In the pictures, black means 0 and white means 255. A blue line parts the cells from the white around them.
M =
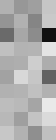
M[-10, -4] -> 177
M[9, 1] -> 178
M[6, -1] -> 177
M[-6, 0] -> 172
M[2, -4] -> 106
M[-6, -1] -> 173
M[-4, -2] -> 192
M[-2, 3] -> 218
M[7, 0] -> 189
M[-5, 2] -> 198
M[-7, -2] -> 180
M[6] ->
[177, 179, 192, 177]
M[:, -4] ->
[177, 148, 106, 192, 172, 162, 177, 189, 184, 199]

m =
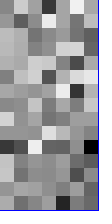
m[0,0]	135
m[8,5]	158
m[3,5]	213
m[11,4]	157
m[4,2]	206
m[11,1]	130
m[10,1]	80
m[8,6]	158
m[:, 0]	[135, 151, 188, 185, 177, 128, 167, 137, 211, 149, 56, 195, 198, 149, 172]
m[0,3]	56
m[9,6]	131
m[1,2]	140
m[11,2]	149
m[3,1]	174
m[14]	[172, 112, 134, 158, 36, 124, 105]
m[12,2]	141
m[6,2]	148
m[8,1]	146
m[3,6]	101
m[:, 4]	[165, 165, 154, 209, 131, 178, 236, 168, 127, 184, 98, 157, 150, 127, 36]
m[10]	[56, 80, 238, 100, 98, 143, 1]
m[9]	[149, 149, 146, 222, 184, 150, 131]
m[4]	[177, 170, 206, 201, 131, 75, 170]
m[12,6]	139

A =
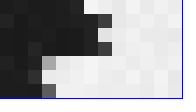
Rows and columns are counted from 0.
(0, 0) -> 28
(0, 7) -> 238
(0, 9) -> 243
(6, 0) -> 29
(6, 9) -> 237
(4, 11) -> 236
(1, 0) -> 35
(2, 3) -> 30
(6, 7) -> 236
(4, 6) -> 244
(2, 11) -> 234
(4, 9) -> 235
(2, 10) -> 234
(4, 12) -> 240
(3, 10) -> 240
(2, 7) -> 227
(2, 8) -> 236
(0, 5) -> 36
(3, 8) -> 234
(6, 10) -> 234
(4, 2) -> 33
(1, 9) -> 236
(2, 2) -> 28
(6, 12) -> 233
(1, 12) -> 242
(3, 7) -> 61
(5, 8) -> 235
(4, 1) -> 27

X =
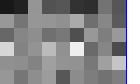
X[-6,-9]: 24
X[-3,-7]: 147
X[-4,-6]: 112
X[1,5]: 170
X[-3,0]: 214
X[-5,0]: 152
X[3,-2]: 134
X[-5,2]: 150
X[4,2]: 131
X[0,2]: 149
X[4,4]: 147
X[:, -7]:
[149, 150, 142, 147, 131, 142]
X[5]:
[151, 118, 142, 156, 87, 140, 125, 114, 126]
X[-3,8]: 75
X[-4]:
[103, 134, 142, 112, 120, 79, 152, 126, 153]
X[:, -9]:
[24, 152, 103, 214, 144, 151]
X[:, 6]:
[46, 111, 152, 106, 120, 125]

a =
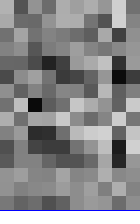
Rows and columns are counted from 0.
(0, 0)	178
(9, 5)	186
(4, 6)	170
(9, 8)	98
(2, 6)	94
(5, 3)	115
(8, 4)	201
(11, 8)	38
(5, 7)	150
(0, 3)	108
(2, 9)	144
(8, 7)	133
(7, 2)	10
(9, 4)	111
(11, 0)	89
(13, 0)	146
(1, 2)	105
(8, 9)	118
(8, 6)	107
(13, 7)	127
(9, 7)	209
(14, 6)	154
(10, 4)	60
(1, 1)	107
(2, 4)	123
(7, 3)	92
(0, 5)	159
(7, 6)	172
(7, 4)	112
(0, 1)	83
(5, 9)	60
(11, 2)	130
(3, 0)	130
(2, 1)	164

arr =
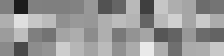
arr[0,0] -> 127
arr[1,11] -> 185
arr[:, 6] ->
[152, 151, 140, 164]
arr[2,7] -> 175
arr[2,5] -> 173
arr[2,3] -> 115
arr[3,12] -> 111
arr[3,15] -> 200
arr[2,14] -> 107
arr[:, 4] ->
[127, 144, 164, 205]
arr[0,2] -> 128
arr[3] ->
[138, 73, 141, 148, 205, 182, 164, 187, 145, 171, 233, 174, 111, 171, 173, 200]
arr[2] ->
[156, 190, 127, 115, 164, 173, 140, 175, 121, 147, 165, 86, 99, 152, 107, 99]
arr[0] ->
[127, 27, 128, 127, 127, 130, 152, 82, 101, 185, 63, 198, 174, 165, 108, 116]
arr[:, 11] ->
[198, 185, 86, 174]
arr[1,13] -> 166
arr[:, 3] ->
[127, 187, 115, 148]

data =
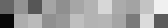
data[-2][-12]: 102
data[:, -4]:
[171, 165]
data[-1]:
[8, 174, 187, 144, 152, 191, 179, 181, 165, 122, 219, 91]
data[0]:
[102, 147, 86, 165, 143, 166, 179, 215, 171, 163, 195, 240]
